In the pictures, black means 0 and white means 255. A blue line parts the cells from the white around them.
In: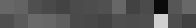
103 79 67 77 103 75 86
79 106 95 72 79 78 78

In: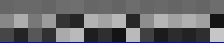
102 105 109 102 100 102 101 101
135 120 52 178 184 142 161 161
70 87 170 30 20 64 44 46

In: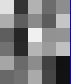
225 178 141
173 138 197
94 240 147
113 181 192
166 140 17
104 170 18

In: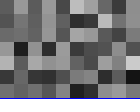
92 91 72 160 59
83 95 96 57 114
106 98 85 152 67
151 146 155 76 141
179 168 153 74 129
56 54 79 132 92
112 112 132 47 154

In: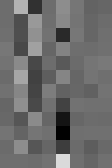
109 49 141 99
109 153 137 102
111 145 41 102
119 161 131 109
115 72 89 117
107 65 133 116
113 68 98 97
102 73 66 112
104 139 20 108
116 117 1 112
107 86 61 93
110 108 218 101

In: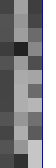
68 62
83 70
82 107
61 136
83 78
68 165
68 107
69 182
84 112
69 91
84 198
73 198

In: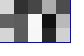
215 70 76
97 248 185
213 247 209
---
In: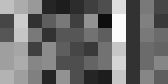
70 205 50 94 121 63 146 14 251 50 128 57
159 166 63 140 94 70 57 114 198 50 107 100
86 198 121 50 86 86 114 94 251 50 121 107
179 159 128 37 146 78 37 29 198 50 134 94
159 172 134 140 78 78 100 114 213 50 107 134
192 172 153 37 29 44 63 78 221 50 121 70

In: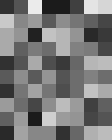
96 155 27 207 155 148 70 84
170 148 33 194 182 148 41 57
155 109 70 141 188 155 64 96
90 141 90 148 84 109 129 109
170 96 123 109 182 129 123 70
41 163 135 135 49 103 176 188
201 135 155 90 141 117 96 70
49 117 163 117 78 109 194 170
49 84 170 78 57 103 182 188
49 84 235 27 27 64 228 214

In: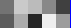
92 172 38 238 156
115 202 187 136 64

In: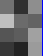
191 107 99
114 48 142
55 35 155
85 93 161

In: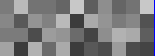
123 123 76 156 148 107 68 142 178 170 94
123 186 115 115 101 200 94 142 101 115 200
135 88 148 129 186 60 170 148 123 135 82
163 60 178 107 170 60 88 76 156 76 68

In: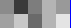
161 200 106 180 228
139 58 125 180 153

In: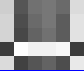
219 65 85 99 77 233
212 71 99 113 92 226
212 77 106 119 92 226
206 85 113 119 106 219
59 253 241 241 247 59
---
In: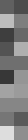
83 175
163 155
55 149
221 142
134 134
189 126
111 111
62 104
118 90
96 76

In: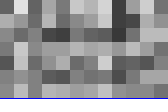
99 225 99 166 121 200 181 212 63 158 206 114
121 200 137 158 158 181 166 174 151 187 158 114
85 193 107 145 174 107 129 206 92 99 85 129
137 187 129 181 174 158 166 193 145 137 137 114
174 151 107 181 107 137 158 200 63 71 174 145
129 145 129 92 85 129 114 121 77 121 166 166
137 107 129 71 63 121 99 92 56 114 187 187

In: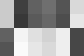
84 250 230 217 238 71
97 244 224 210 238 71
203 63 97 111 84 217
203 56 90 103 77 230

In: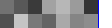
80 196 121 100 169 133 141
114 88 58 162 183 155 52

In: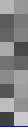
64 202
138 164
86 157
182 150
189 144
99 130
92 122
114 99
170 72

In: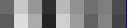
91 220 171 35 207 156 98 132 68
106 199 150 47 185 144 112 126 76

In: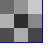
77 172 69
107 149 201
178 46 135

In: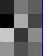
2 170 69
35 120 94
148 82 107
199 55 140
